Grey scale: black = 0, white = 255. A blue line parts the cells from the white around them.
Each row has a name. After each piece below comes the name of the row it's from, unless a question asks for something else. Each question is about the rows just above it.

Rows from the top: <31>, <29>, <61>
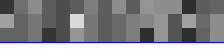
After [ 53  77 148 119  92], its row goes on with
[105 126  46 148  84  46  99 141]
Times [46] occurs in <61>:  2
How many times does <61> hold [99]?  3
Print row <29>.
[160  99 119  92  77 218 119  92 105 126 134 148  84 160 105 141]
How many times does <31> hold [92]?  5

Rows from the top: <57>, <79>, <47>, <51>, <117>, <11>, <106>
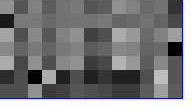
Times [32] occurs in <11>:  4
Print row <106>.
[ 79  79 144  59  65  86  79  72  59  59  92 158  92]
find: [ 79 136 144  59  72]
<117>
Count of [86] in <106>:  1
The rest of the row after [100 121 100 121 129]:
[ 92 100 136 129 100 106   3]

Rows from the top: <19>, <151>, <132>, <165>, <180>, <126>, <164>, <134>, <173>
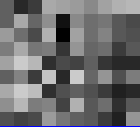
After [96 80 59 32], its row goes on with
[40]
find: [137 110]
<151>

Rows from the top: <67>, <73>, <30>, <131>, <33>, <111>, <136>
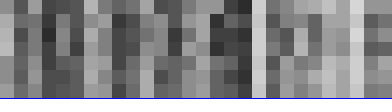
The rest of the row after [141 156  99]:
[ 92  64 198  92 156 128 149 186 164 198 122 128]
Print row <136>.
[156 107 134  77  85  92 156 149  70 107 172  99 107 141 156  99  92  64
 198  92 156 128 149 186 164 198 122 128]
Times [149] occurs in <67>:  4
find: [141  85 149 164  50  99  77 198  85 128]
<73>

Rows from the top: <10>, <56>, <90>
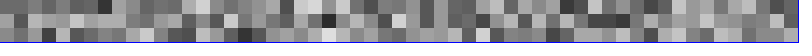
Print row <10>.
[107 107 125 101 125  95 101  52 161 138 101 113 107 174 209 138 113 131
 146 168  79 202 215 146 202 113  79 125 119 146  87 153 101  95 161 189
 101 168 138 161  58  79 196 113 146 107  71  95 196 153 168 119 168 189
 119  79 101]
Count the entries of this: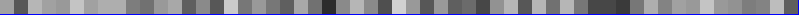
57
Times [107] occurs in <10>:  4
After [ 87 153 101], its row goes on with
[ 95 161 189 101 168 138 161  58  79 196 113 146 107  71  95 196 153 168
 119 168 189 119  79 101]

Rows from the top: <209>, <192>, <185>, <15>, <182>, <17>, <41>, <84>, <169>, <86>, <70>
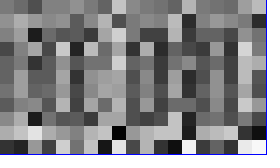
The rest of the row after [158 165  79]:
[137  59 158  44  79 145  65 187  85]
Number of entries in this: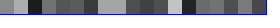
19
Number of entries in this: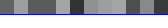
12
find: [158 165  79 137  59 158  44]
<17>

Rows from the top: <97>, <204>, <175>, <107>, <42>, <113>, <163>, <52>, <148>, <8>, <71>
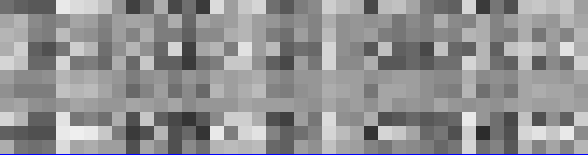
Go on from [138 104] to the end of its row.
[181 158 173 187 131 125 144 150 173 165 158 118 165 165 158 144 131 125
 181 111 138 118 165 173 165 165 150]
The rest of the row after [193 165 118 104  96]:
[213  58 118  80 193 199 187 199 158]
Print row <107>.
[173 206  96  80 118 206 181 111 144 181 144 104 213  64 165 181 125 226
 158 187  96 111 104 213 144 131  88 193  96 104  72 193 104  96 181  96
 193 206 187 150 226 173]

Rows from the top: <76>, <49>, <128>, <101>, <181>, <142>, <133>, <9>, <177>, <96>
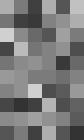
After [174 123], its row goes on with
[ 64 174  85 193]
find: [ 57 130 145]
<49>
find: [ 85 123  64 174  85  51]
<96>
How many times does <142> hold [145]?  1
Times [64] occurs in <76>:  1
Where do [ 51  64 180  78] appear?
<9>

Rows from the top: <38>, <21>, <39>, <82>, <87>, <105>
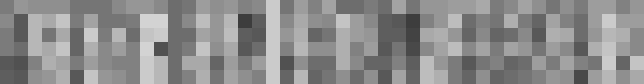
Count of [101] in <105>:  5
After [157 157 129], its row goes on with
[150]
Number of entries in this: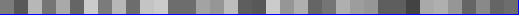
37
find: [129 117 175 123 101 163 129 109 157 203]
<21>
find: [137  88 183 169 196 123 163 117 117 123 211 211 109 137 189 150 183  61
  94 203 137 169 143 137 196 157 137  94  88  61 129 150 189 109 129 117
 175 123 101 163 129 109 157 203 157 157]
<21>
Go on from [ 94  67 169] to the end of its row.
[175 150 101 137 101 109 137  88 175 169 109 150 183 175 137]
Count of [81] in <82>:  1

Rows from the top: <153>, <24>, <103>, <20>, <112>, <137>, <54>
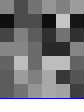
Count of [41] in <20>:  2
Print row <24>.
[ 15  76  76  15 197  22]
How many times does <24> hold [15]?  2
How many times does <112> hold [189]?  3

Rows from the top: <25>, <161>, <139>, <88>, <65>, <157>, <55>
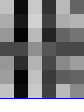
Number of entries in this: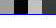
4
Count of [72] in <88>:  4

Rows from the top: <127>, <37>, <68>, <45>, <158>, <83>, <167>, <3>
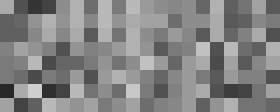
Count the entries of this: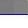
2
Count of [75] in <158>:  2
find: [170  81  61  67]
<167>
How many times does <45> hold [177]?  2

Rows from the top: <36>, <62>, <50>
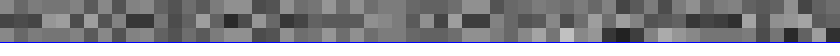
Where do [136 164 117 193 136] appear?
<50>
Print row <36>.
[136 104 124 117 117 130  90 136  83 130 136  98  83 110  90 124 144 144
  76  83 144 110 117 150 110 144 110 124 124 104  98  98 110 144 144  83
 104 110 124 117 110 124 104 130  69  90 124  76 124 144 104 124 130  98
  90  98 144  69  98 110]
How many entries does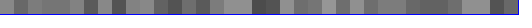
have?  37

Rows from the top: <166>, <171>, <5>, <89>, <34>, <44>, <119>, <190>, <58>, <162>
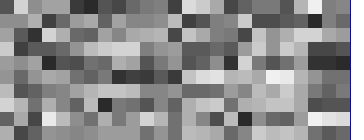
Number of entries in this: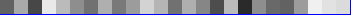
25
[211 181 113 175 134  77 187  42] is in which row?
<58>
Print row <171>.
[142 142 175  64 105 156 169  98 162 134 134 142 187  64  84 127 134 203
  77  77  90  98  42 127 105]

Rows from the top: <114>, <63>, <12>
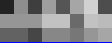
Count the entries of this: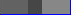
5
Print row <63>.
[150 150 150 194 194 106 194 187]
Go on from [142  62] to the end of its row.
[158  85 166 209  77]
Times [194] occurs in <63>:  3
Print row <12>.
[ 98  98  70 135 135 119 150 166]

